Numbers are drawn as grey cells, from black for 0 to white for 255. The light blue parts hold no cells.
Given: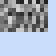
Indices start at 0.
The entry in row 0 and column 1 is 72
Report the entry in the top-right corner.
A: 33
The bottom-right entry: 155
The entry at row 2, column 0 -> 141
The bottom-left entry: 113
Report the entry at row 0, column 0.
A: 167
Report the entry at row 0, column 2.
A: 167
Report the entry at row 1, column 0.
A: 98

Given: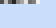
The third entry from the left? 95
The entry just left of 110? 229
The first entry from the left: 79

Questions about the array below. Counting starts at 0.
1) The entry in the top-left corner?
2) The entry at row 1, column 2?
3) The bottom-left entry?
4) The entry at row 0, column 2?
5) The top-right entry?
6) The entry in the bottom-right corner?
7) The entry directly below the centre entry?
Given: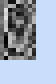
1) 116
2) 180
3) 116
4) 17
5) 60
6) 103
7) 33

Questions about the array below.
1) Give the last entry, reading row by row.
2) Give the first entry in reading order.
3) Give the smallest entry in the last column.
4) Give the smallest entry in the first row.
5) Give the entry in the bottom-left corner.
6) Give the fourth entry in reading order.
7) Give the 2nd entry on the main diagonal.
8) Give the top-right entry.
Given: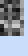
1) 149
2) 135
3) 79
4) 34
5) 48
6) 79
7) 79
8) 164

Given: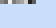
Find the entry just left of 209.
164
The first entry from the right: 93
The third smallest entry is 108

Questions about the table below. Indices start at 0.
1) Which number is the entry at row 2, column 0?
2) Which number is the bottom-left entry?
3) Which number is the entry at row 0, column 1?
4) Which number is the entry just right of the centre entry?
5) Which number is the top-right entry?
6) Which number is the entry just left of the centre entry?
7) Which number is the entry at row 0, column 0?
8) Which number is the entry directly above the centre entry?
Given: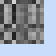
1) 60
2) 156
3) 60
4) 87
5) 114
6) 128
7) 171
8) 114

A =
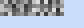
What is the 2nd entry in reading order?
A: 193
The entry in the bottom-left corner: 132
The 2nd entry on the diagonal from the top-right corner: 132
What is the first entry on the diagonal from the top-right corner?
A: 179
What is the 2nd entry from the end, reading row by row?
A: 74
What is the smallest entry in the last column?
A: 116
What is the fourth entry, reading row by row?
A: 163
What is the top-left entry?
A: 132
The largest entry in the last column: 208
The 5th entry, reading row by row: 100
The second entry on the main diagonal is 116

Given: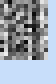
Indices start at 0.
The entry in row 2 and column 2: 159
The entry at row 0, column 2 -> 11
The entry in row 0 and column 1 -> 96
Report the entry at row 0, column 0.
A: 159
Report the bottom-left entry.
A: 187
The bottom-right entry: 214
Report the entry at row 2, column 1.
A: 200
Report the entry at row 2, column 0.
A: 108
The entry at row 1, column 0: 66
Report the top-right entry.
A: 200
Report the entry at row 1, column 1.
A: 226

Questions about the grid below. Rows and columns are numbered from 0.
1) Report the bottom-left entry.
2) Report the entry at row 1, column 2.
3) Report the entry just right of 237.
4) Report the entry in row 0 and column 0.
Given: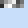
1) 43
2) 253
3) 74
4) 102

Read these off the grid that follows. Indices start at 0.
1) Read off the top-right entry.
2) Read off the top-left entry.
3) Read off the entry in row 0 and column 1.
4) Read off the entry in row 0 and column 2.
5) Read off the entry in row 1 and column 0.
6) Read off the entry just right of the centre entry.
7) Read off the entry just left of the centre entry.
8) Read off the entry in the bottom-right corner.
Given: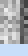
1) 66
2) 166
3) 166
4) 198
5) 198
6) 137
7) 150
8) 125
